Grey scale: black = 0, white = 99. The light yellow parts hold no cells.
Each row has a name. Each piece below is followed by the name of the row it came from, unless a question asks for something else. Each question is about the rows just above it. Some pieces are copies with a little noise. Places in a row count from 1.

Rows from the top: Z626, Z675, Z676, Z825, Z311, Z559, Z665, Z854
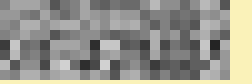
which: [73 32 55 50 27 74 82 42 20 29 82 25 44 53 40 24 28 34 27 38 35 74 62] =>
Z665
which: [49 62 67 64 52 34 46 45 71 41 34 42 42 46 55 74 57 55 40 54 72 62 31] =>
Z626
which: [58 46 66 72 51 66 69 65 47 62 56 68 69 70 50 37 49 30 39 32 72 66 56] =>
Z676

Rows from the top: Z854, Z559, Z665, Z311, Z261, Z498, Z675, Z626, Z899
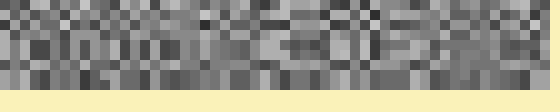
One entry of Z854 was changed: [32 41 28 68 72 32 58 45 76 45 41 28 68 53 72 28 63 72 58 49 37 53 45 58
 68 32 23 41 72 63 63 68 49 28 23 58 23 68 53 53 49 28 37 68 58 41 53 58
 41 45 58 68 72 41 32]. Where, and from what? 6, [37]
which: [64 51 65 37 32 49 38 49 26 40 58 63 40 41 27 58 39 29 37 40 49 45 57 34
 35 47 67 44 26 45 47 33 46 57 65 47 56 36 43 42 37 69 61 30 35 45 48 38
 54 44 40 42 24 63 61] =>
Z626
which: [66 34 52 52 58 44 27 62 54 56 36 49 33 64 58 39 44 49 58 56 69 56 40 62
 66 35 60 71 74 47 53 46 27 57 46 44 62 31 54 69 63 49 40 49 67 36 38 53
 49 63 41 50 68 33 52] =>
Z311
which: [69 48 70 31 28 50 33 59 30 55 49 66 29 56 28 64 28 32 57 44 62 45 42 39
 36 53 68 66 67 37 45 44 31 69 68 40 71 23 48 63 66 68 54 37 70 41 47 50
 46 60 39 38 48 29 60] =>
Z498
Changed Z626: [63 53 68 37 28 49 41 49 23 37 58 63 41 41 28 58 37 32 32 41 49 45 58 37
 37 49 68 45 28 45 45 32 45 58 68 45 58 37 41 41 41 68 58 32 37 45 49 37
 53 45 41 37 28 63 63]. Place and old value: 19, [37]

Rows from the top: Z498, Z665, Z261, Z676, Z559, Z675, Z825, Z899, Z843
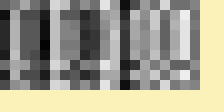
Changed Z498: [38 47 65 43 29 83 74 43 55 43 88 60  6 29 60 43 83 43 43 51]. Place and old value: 8, [38]
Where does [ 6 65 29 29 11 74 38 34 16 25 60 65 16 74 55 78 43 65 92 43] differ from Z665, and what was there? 7, [34]
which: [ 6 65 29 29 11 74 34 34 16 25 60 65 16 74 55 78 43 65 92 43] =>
Z665
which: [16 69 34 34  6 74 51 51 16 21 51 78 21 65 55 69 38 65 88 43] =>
Z676
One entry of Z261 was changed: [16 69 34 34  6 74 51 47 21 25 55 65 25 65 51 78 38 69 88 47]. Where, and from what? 12, [69]

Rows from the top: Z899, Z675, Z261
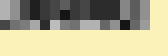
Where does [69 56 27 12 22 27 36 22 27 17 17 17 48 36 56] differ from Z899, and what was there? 13, [52]
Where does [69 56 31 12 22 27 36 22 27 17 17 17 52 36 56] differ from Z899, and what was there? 3, [27]
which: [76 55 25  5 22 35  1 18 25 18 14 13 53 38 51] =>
Z675

